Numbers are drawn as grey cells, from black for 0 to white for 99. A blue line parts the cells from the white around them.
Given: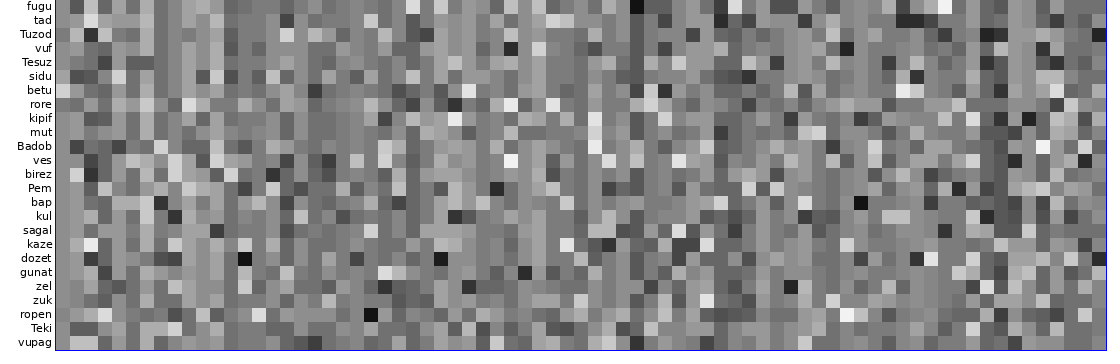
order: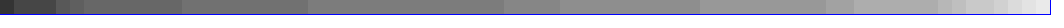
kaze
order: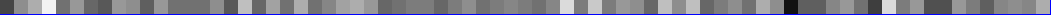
fugu
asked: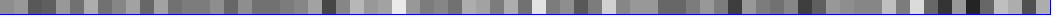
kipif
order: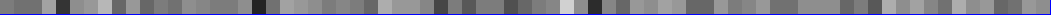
vuf
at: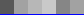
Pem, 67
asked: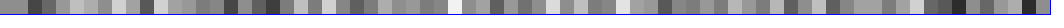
ves

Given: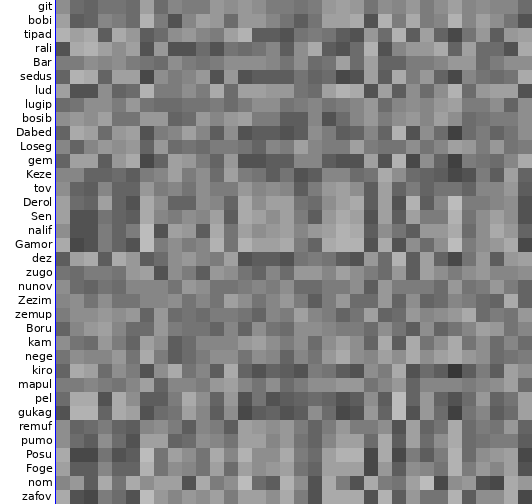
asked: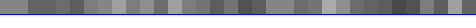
Keze
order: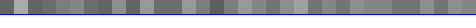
Zezim
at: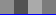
nom, 17
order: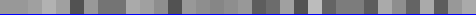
nalif
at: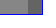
Keze, 0
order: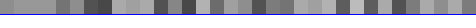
zafov
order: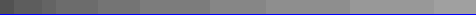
zugo

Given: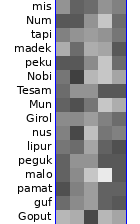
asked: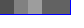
pamat
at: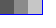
peku, 1
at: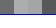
madek, 1
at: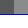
peku, 1
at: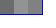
mis, 2
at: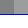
pamat, 1
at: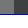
Nobi, 0

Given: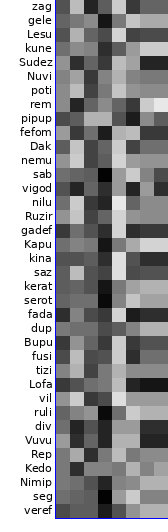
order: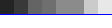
nilu
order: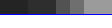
div
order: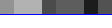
veref
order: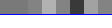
Nuvi

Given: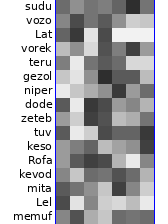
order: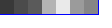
dode
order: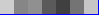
mita
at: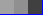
keso, 4
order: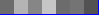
kevod

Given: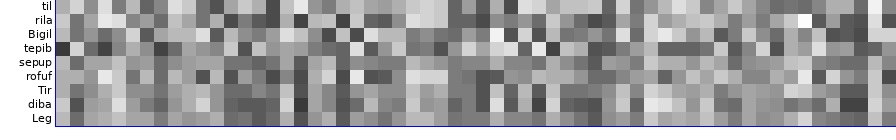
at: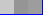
diba, 25
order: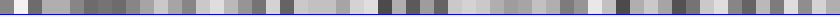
til
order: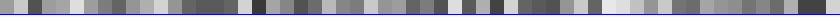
diba
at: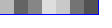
til, 5
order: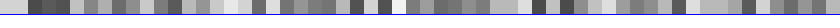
Bigil
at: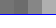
til, 52

